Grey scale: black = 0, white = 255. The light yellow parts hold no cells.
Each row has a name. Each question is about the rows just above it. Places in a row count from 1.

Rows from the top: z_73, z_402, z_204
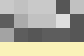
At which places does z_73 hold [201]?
1 3 4
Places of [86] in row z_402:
6
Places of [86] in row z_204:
3 6
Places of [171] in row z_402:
2
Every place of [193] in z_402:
3 4
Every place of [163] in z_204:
1
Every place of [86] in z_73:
5

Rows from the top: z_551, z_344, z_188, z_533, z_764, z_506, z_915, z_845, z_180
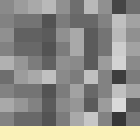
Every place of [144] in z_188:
1 5 10
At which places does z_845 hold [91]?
4 7 10

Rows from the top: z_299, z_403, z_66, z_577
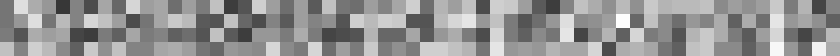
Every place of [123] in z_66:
1 8 11 21 23 34 37 47 53
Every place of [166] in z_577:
12 41 42 47
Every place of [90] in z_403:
15 21
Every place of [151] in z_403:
2 35 40 50 57
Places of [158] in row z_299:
11 14 20 22 27 33 38 53 55
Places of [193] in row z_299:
16 24 34 42 51
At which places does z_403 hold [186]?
5 14 27 32

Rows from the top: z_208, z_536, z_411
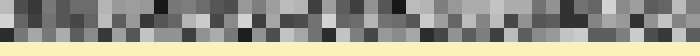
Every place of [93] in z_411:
6 34 38 43 44 50
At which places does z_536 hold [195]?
48
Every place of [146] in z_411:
12 13 15 19 33

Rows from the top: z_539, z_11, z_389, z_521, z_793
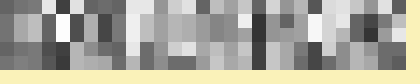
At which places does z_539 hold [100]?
1 7 9 15 19
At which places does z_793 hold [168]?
8 17 21 27
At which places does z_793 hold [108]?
9 11 13 14 22 24 28
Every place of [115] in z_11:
1
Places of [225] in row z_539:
6 14 25 28
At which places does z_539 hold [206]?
13

